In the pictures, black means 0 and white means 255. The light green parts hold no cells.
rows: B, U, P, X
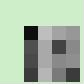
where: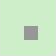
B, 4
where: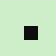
B, 1
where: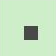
P, 1
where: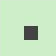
U, 3
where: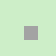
B, 3
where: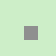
P, 4
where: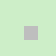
B, 2

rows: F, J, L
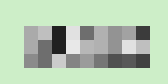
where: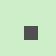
L, 7
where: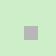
J, 5
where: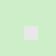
J, 4
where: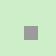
L, 5
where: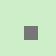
L, 6
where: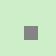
L, 4
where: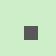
L, 8

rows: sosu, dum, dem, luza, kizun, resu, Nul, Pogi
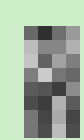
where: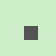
kizun, 2
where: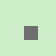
sosu, 3
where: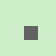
dem, 2
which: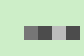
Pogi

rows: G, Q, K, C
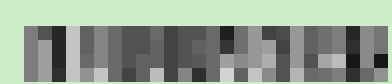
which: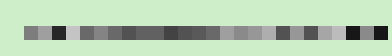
K
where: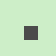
G, 19
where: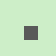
K, 13
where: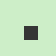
Q, 15

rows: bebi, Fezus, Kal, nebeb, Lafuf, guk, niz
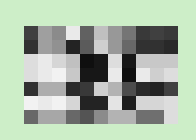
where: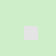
guk, 7
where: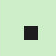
guk, 8

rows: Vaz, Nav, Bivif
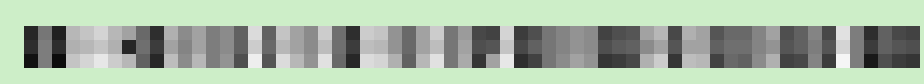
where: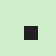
Vaz, 3
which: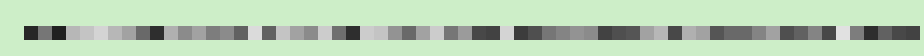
Vaz
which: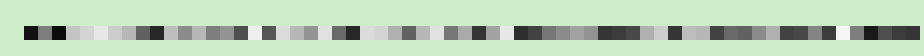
Bivif
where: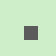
Nav, 43
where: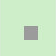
Vaz, 32
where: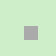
Bivif, 32

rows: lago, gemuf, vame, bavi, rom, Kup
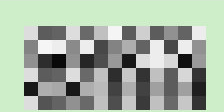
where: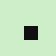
vame, 12
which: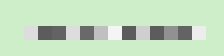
lago
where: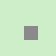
gemuf, 4
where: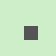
Kup, 2
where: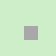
rom, 3
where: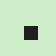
rom, 13

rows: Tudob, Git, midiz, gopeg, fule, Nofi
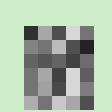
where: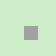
fule, 2
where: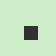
Tudob, 1
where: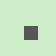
midiz, 2
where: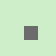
midiz, 5
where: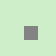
Git, 1
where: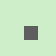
gopeg, 5
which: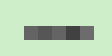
midiz

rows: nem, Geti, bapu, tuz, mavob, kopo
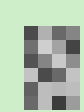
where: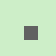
mavob, 1
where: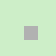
nem, 2
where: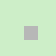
mavob, 3
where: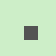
bapu, 1
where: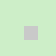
bapu, 3

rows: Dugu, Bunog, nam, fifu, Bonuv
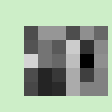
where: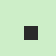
Bonuv, 3
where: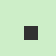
Bunog, 5
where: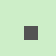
Bunog, 1
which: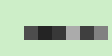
fifu
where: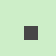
Bonuv, 1
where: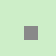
Bunog, 6
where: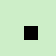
nam, 5

